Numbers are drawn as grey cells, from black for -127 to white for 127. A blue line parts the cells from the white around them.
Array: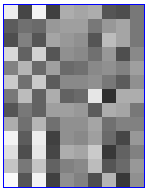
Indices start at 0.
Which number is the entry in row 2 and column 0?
-49
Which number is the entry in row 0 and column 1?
-57
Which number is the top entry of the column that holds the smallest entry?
-42
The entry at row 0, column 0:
109
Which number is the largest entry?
122
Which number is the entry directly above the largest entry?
68
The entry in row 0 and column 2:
115
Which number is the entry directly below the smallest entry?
45
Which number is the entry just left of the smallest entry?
102
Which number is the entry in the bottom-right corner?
16
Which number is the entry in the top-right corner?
-7
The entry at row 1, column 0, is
-35
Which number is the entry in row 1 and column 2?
-21
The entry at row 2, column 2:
-42
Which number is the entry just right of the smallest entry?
45
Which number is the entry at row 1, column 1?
-15

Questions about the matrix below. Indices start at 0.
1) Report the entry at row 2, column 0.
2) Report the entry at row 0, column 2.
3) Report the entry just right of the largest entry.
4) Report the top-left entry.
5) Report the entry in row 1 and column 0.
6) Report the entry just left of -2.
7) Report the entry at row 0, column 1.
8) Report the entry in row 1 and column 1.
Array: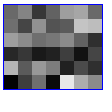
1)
30
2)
-72
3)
45
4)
-22
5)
-16
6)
24
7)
4
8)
-58

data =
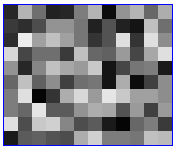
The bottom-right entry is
58
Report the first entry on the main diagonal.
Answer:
-88
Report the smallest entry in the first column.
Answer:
-101
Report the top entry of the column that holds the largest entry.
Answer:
52
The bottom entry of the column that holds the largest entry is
-36
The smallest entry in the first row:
-115
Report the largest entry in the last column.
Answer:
95
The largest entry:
109
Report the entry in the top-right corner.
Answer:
45
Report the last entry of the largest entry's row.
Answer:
13
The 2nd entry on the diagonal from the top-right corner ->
64
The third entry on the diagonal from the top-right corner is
-75
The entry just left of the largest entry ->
-81
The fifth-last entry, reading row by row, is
-2
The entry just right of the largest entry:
32
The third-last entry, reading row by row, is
-9
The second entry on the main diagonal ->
-81
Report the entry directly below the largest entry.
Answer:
-57

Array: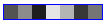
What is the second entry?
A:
12
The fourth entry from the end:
101

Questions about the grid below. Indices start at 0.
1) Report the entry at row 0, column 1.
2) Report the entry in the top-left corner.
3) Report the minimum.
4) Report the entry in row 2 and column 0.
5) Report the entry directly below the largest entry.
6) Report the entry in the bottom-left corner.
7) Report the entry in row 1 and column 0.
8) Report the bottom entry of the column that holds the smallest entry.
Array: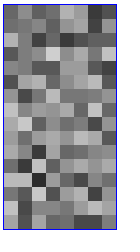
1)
13
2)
-24
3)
-82
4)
50
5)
-39
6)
36
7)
-16
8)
36

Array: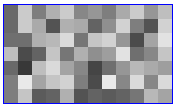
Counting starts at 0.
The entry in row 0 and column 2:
-1
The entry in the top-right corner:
62
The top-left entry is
-22
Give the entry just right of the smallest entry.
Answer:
62
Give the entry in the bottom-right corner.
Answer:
36
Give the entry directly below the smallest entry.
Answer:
105
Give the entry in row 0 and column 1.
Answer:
75
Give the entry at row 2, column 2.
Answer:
48
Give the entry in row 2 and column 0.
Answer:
-16
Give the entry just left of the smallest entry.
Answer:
-22
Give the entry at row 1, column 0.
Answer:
-22
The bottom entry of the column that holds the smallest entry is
69
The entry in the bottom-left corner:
-1
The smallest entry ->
-71
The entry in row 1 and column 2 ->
42
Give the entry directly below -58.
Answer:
-52

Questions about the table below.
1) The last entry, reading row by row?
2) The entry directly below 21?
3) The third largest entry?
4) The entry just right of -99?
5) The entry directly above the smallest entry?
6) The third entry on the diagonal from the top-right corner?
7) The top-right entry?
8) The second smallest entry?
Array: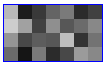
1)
8
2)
-20
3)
56
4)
-70
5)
-55
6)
62
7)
-62
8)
-99

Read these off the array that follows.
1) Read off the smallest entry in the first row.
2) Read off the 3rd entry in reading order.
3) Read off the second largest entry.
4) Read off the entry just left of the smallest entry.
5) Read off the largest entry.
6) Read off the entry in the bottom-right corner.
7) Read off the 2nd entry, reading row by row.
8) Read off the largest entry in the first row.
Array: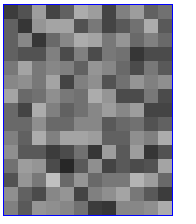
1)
-67
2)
29
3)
52
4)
-52
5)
64
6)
44
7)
-45
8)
44
